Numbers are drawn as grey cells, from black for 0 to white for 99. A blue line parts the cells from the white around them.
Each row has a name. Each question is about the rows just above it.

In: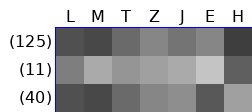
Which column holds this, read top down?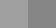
Z
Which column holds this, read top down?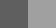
H
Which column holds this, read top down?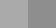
J

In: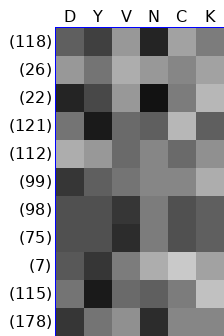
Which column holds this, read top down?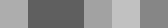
K
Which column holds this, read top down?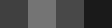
Y
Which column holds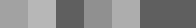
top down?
K

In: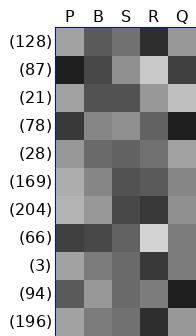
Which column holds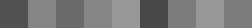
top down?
B
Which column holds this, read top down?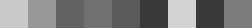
R
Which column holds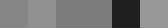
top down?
Q
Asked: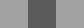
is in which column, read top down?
P
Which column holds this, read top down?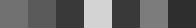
R
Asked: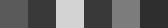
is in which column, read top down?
R
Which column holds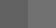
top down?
R

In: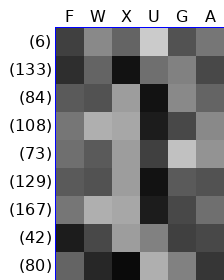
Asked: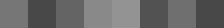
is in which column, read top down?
A
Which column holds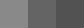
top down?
W
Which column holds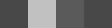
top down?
G
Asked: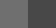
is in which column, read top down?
A
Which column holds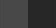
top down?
W

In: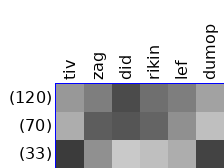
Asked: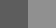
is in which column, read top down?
zag
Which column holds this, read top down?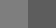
zag
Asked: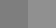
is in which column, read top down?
lef

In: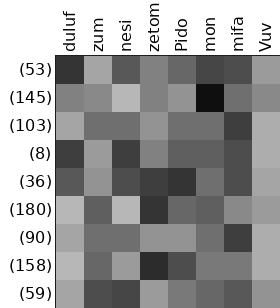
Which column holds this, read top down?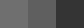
Pido
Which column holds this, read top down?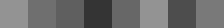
Pido
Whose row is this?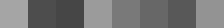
(59)
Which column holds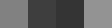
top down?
zetom
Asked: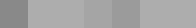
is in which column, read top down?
Vuv
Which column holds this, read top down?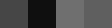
mon

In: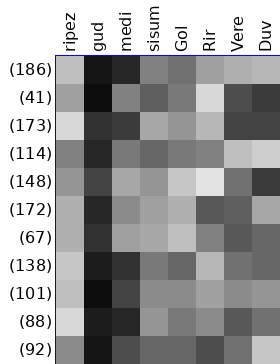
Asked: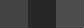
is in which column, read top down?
medi
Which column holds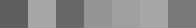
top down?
sisum
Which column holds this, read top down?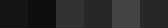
gud
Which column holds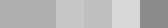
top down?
ripez

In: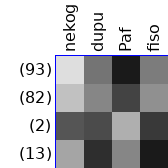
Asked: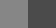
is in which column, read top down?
dupu
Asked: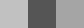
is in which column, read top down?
nekog

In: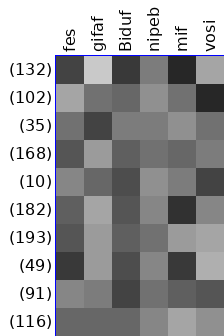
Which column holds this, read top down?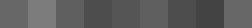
Biduf
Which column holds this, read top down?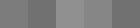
nipeb
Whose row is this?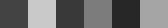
(132)
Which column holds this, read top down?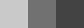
gifaf
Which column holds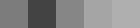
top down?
vosi

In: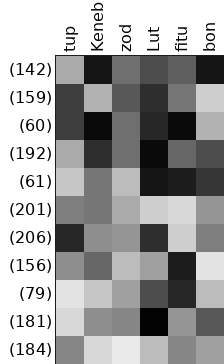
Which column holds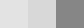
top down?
tup
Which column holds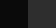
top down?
Keneb
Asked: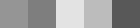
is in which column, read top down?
bon
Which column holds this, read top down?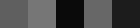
fitu
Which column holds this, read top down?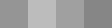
zod
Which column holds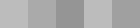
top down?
zod

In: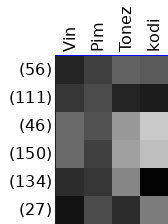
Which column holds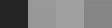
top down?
Tonez
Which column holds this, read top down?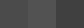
Pim
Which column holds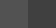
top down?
Pim
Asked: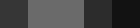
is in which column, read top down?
Vin
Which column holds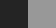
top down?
Tonez

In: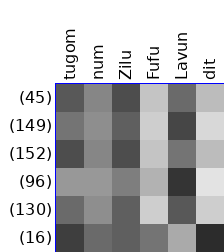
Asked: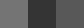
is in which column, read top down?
Lavun
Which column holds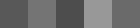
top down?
tugom
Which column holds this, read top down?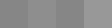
num
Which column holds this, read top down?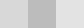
dit
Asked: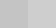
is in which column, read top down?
Fufu
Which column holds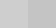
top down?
Fufu
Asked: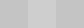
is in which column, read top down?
Fufu

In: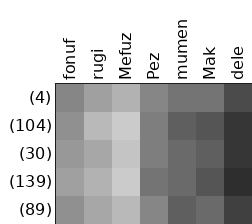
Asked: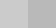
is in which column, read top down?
Mefuz
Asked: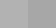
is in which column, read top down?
rugi
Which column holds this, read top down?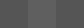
Mak
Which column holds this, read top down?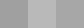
rugi
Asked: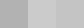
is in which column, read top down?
Mefuz
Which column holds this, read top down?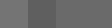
mumen
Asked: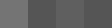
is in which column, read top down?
Mak

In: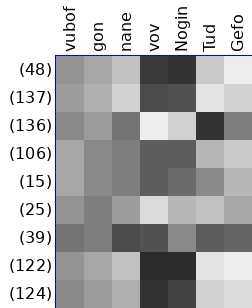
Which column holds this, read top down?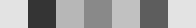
Tud
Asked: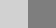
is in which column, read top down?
Gefo
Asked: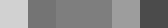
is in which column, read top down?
nane
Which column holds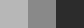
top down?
Nogin
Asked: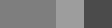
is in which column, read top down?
nane
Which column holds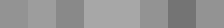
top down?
vubof
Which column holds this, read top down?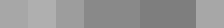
gon

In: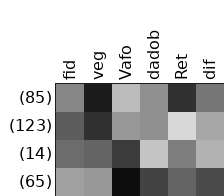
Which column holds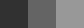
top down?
veg
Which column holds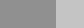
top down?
dadob
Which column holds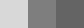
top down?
Ret
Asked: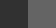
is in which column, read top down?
veg

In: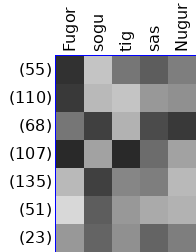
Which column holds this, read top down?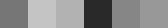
tig
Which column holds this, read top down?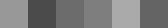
sas
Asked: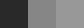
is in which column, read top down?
tig
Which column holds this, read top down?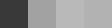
Nugur
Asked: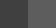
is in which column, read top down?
sogu
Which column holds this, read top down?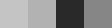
tig
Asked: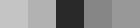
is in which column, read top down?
tig

